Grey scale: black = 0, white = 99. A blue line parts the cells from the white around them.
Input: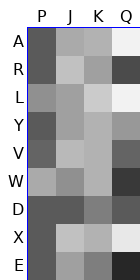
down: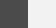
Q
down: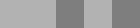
K
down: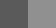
P
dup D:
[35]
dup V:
[39]

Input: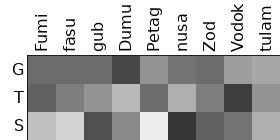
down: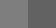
Zod
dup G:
[42]
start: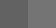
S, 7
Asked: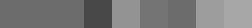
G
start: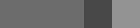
G, 1
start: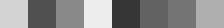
S, 2

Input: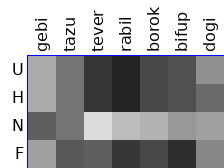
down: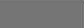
tazu
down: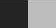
rabil
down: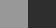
bifup
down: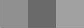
dogi

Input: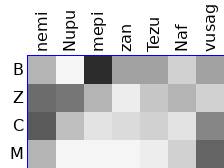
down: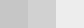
Tezu
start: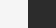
B, 2
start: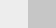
Z, 4
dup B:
[63]
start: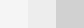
M, 4
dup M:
[95]

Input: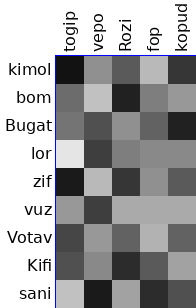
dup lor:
[53]
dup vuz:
[66]
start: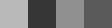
zif, 2
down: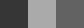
Rozi
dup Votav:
[38]

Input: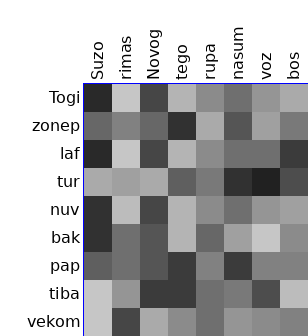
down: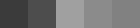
bos
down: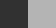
tego
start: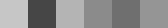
Togi, 2
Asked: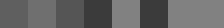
pap

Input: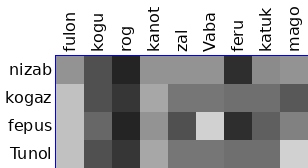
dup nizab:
[57]
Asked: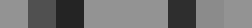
nizab
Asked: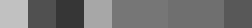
kogaz

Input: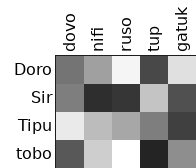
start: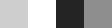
tobo, 2
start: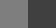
Tipu, 4
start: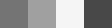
Doro, 1
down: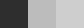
nifi

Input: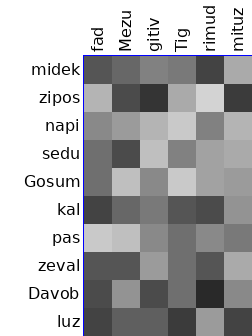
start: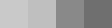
pas, 1
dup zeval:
[33]

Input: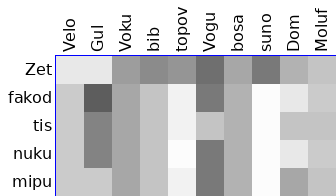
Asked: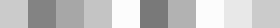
nuku
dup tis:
[76]
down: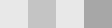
Dom
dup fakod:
[79]
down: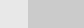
Velo
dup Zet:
[90]
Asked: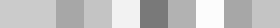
mipu

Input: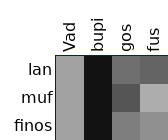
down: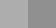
fus
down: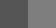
gos
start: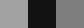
finos, 1
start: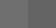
lan, 3

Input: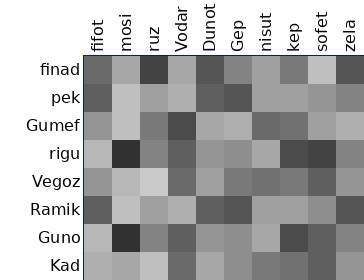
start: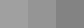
pek, 8
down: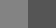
Gep
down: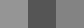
zela
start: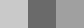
Vegoz, 3
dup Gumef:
[68]

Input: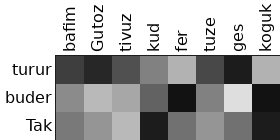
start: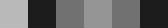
Tak, 3
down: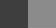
bafim
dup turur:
[69]
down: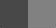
tuze
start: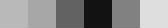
buder, 2
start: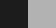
turur, 7

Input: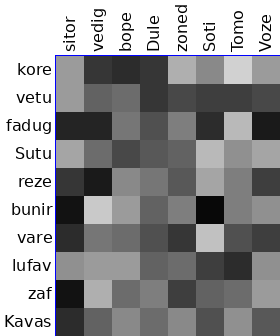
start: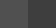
vare, 7
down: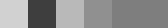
Tomo
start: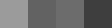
lufav, 3

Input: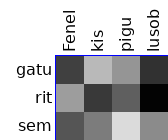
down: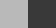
kis
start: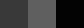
rit, 2
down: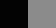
lusob
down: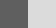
pigu

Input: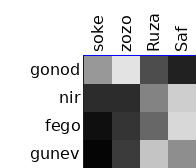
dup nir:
[17]
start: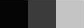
gunev, 1
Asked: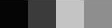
gunev
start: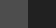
gonod, 3

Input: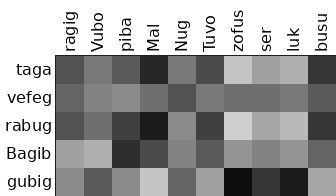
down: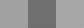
ser
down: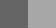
busu
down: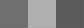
Vubo
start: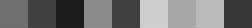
rabug, 2
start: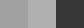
taga, 8
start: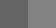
vefeg, 1
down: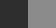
piba

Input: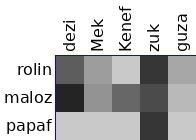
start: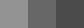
maloz, 2
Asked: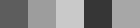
rolin
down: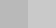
guza
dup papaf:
[78]
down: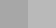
guza
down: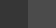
zuk

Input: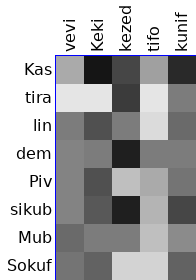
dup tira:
[89]
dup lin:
[48]
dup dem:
[48]
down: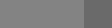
vevi
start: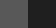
sikub, 2

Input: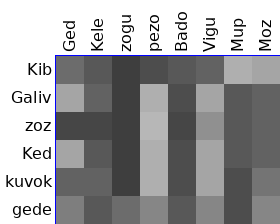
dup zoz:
[27]
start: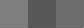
gede, 1
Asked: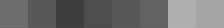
Kib
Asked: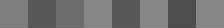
gede
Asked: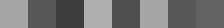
Ked
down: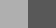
Mup
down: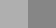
pezo

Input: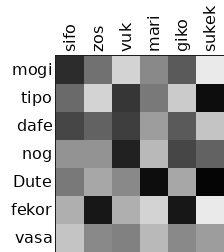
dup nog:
[57]
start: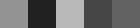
nog, 2
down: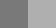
sifo
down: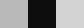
mari

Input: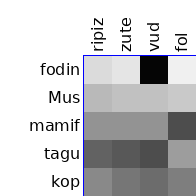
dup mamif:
[57]
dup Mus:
[75]

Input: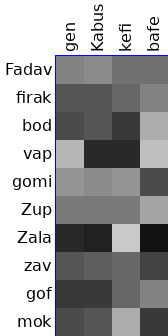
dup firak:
[33]
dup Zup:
[47]
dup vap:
[16]
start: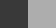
bod, 3
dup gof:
[22]

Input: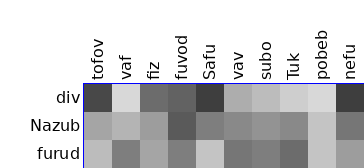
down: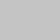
pobeb
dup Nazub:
[53]

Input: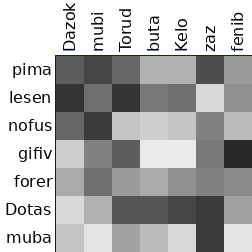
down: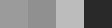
fenib
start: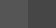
Dotas, 4

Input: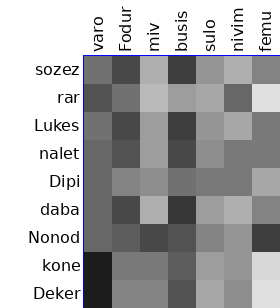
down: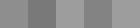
sulo
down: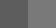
Fodur
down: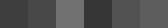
busis

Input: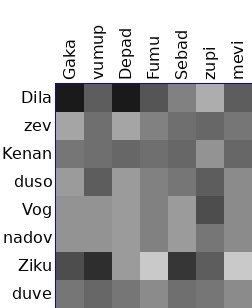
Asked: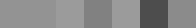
Vog
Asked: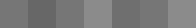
duve
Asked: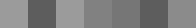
duso

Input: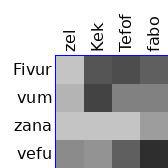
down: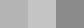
zel
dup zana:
[76]
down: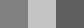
Tefof
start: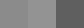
vefu, 1
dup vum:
[50]

